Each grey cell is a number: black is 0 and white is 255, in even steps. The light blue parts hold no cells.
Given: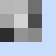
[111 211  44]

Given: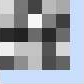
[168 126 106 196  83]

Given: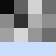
[110 175 214]

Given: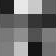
[ 97  53 142 127]

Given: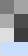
[164 172]

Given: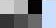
[ 3 77]

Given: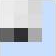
[215 226 100]

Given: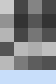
[71 85 70 84]

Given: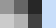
[ 39 179]
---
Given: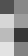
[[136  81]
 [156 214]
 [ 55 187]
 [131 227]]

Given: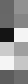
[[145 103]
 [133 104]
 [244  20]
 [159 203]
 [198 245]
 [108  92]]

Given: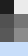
[[235  30]
 [117  81]
 [139  88]]

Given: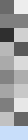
[[237 106]
 [127 127]
 [208  47]
 [ 88 184]
 [218 170]
 [173 131]
 [200 166]
 [231 126]
 [102 193]]

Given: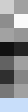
[[161 207]
 [250 141]
 [150 162]
 [ 36  17]
 [160  98]
 [133  47]
 [161 119]]

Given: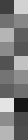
[[210  63]
 [135 113]
 [ 94 181]
 [ 85 139]
 [194  82]
 [142 116]
 [111  96]
 [ 22 228]
 [ 73 140]
 [ 77 182]]

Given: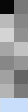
[[120   7]
 [135 186]
 [145 212]
 [194 166]
 [150 135]
 [101 161]
 [123 180]]
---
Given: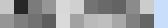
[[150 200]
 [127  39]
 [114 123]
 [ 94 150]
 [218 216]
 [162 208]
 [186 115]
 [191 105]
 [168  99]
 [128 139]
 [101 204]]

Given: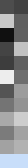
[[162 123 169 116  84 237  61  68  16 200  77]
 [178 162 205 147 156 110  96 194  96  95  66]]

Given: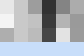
[[174 244 231]
 [201 201 201]
 [187 194 157]
 [ 70  58  50]
 [227 180 132]
 [155 154 172]]

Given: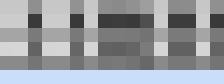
[[138 213 165 204 199]
 [138 214 165 204 199]
 [117  99 122  58 143]
 [138 213 165 204 199]
 [138 214 165 204 199]
 [114 102 121  57 146]
 [138 213 165 204 199]
 [119  98 122  59 141]
 [121  96 122  61 138]
 [115 101 121  58 145]
 [104 123 115  79 158]
 [138 213 165 204 199]
 [120  97 122  61 139]
 [120  97 122  60 140]
 [138 213 165 204 199]
 [116 100 121  57 144]]

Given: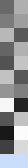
[[ 64  24  86 247 148 194  82 101 184 124 105]
 [217 252 194  35 127  87 196 177  89 158 175]]

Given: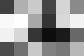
[[ 75 241 249  64]
 [113 215 254 176]
 [200  53 168 202]
 [129  13  52  69]
 [120  26 216 213]
 [184 104 243 138]]

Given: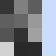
[[210  84  95  53]
 [ 41  49 103 128]
 [ 42 161 153  93]]

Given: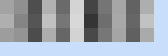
[[157 175 163]
 [148 133 144]
 [ 76  85  78]
 [173 193 178]
 [102 118 106]
 [211 216 212]
 [ 73  53  68]
 [119 110 117]
 [165 168 166]
 [ 96 102  98]
 [170 194 174]]

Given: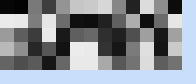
[[100 185 155 234   6]
 [ 78 143  94 232   3]
 [ 90  39  60 125 121]
 [ 22  87 234 229  62]
 [103  18  25 108 148]
 [233 236  95  16 198]
 [233 234 104  14 202]
 [169  51  47  33 215]
 [ 88  22  32  96 135]
 [115 123  79 174  34]
 [220 223 159  14 220]
 [ 94  21  23 107 141]
 [114 202 161 230  12]]
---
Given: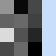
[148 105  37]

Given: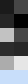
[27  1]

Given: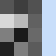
[ 85 186 105]

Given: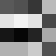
[ 89 242  35  81]

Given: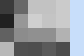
[ 59 151 144  90]

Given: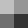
[192  52]

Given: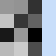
[151  54   1]
